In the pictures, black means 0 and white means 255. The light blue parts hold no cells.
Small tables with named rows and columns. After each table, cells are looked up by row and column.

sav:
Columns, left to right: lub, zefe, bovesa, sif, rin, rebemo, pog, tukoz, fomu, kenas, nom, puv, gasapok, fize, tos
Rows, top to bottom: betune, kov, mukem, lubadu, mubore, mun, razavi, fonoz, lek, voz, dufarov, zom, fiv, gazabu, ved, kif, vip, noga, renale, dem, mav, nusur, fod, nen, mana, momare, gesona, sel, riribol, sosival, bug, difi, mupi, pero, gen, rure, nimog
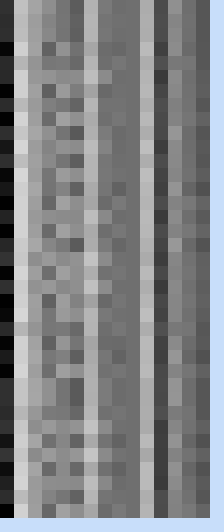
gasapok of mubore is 120
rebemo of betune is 92
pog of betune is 178
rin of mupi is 140
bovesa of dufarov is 156
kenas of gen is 111

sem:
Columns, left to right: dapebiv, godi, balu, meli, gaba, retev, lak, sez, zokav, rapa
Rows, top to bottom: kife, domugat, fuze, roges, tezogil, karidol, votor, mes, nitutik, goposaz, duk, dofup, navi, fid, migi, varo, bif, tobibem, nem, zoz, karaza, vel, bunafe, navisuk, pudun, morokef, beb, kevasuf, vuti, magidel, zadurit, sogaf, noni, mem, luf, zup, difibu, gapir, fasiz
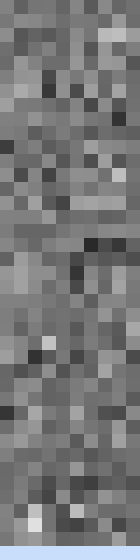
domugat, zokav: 152
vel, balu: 126
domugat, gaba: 110
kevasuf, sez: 103
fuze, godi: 87
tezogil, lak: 105
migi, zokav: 160
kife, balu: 117
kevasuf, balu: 140
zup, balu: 92
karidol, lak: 142
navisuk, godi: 99
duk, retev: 119
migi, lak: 163
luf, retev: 72
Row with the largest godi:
votor

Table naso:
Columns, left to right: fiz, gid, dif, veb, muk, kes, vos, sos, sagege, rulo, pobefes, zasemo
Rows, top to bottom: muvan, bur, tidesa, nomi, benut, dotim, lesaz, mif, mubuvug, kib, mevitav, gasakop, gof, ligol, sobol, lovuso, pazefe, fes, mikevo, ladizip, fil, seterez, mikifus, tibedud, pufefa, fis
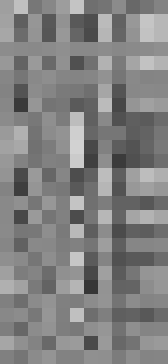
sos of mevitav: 129
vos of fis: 144
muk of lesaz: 122
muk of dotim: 133
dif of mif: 150
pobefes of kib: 99
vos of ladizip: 72
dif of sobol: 118
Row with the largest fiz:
fil

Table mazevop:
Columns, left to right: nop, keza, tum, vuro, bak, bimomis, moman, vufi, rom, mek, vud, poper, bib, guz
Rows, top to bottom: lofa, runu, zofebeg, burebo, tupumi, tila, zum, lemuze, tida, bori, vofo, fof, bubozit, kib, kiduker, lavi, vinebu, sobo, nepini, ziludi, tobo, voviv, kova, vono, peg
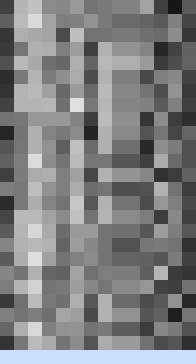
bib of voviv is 146
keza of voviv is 113
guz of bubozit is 98
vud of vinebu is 86
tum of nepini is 222
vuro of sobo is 178
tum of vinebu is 215
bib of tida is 61
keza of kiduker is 120
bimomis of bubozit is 161
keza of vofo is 117
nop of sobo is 133
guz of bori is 101
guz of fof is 80
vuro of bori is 132
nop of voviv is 57
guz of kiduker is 73
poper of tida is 139

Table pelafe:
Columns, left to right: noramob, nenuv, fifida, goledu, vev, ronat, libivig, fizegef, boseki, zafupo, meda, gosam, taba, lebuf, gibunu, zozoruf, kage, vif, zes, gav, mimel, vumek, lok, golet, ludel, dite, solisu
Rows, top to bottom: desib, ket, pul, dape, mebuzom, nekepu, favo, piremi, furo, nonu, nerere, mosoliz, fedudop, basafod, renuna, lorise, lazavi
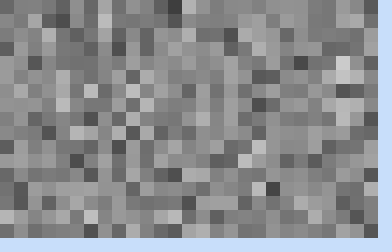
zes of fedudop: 118
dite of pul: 113
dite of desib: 136
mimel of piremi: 147
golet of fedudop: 119
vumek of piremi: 153
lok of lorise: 173
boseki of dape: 79
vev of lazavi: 127
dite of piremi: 176
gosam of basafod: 136
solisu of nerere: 158
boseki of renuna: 153
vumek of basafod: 148
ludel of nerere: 114
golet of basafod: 148
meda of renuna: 113
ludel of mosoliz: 138
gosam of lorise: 166

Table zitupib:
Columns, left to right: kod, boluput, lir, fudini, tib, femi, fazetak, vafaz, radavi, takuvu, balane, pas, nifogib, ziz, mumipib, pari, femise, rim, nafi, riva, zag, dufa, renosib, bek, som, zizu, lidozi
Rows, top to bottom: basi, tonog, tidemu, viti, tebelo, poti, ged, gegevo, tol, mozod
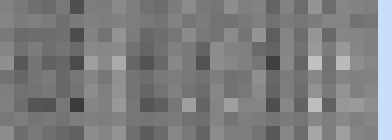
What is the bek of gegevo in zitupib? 97
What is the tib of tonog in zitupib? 112
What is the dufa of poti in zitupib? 114
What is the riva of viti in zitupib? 99
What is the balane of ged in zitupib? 102
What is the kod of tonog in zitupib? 133
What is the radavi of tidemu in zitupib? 147
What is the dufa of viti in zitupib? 114
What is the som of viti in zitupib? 152
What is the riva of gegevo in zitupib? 79
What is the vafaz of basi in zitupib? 124
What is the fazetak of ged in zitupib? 140
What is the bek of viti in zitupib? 124
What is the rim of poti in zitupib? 117
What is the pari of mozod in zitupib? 139
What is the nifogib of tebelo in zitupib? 136
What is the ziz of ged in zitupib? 115
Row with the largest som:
tebelo

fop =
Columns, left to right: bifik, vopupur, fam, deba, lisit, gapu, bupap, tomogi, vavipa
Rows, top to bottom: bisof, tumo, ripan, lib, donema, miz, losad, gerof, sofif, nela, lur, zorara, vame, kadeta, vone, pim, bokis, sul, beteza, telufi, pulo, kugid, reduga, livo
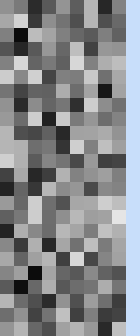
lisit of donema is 96
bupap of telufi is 138
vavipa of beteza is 162
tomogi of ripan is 127
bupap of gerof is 205
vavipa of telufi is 82
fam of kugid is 79
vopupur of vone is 104
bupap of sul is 190

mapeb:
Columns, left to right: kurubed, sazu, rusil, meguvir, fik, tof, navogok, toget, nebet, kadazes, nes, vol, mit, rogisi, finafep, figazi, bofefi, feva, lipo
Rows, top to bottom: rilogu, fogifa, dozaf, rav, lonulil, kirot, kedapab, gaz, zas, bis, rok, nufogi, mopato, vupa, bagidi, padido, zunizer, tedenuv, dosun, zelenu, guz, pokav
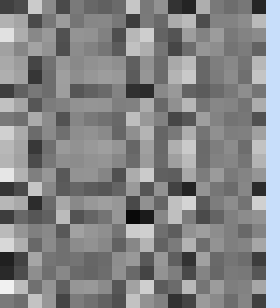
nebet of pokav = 80
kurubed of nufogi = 180
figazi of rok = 126
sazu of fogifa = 165
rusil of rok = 56
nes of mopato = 203
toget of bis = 138
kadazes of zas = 190
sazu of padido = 104
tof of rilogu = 122
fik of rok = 154
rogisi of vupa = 35
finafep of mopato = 124
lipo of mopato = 149
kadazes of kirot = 91
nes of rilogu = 121
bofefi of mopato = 122
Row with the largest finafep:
rilogu

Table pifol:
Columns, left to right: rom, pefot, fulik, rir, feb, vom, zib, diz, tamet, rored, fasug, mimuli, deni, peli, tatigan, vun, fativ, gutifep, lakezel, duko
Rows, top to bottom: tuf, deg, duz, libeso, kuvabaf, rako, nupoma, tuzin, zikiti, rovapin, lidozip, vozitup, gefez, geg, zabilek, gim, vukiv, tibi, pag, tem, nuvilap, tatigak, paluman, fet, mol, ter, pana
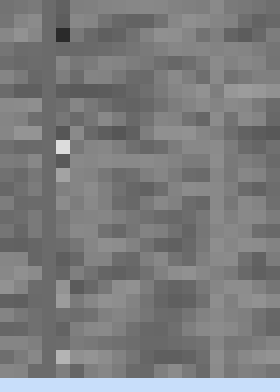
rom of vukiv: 117
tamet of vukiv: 104
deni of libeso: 135
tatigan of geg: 138
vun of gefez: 134
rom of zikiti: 133
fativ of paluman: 130
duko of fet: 102
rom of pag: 134
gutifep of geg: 107
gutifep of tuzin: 135
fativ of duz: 100
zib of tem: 114

